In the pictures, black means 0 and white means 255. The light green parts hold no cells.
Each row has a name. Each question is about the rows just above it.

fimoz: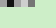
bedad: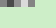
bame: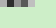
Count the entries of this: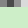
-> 4
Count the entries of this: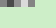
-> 5
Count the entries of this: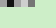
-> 5
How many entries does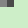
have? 2
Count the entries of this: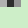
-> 3

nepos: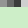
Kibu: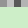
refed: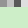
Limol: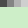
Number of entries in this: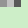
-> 3
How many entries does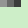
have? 3
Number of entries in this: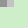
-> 2
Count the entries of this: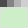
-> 4

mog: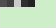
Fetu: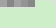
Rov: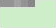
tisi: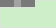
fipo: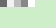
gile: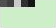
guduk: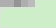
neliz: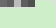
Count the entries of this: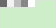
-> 5
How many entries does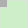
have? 1

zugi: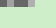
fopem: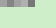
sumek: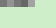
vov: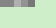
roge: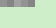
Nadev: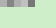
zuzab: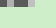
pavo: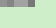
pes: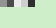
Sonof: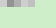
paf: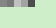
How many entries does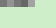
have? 5
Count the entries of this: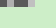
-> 5
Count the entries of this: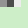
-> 3
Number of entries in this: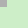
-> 1

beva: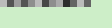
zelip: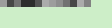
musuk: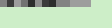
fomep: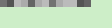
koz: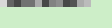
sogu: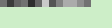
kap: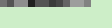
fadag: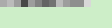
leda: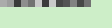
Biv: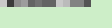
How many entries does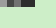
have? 5
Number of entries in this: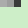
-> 3
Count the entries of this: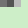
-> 3
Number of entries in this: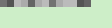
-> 13
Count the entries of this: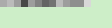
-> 13

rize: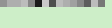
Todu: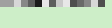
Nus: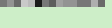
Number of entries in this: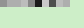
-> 10
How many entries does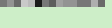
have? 15
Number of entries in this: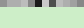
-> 12
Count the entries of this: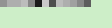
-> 13
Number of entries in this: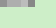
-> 5

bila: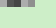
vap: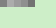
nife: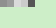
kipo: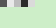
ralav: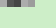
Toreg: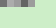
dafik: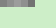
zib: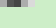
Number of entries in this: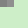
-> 2
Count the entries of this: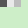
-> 3
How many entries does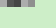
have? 5
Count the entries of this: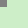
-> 1
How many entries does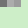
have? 3
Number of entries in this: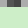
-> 4
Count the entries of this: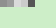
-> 5

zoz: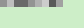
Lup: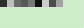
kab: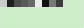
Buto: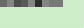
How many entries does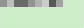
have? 9
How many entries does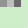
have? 3
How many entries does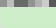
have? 8

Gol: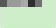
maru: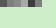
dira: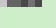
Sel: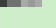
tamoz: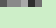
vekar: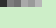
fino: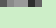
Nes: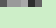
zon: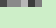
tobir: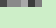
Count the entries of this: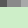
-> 4
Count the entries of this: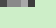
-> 5

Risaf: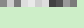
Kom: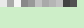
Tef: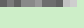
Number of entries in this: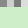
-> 4
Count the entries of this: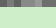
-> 8

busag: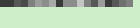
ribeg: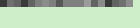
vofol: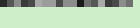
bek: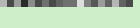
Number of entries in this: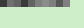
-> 10
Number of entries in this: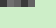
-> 5
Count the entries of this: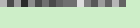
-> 18
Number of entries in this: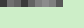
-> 9

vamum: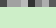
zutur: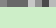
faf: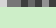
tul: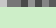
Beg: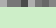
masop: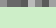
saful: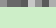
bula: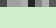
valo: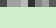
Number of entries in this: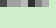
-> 7
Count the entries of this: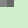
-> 2
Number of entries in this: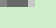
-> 5
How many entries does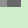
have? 3

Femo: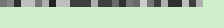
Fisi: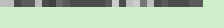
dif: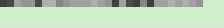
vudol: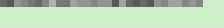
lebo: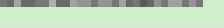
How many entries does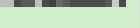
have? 18
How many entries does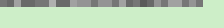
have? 29
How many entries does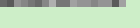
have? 18
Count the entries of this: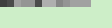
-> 13

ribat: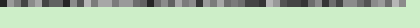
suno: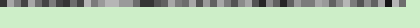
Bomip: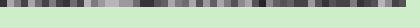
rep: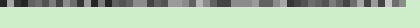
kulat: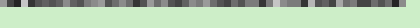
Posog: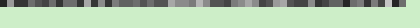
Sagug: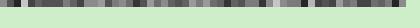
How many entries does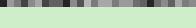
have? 28
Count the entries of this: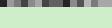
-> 16
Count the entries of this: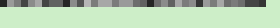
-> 38

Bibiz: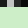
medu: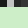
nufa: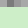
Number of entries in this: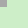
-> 1
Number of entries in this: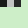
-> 3
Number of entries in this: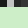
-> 4
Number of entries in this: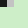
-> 2
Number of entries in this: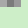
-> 3
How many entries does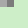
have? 2
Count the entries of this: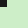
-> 1

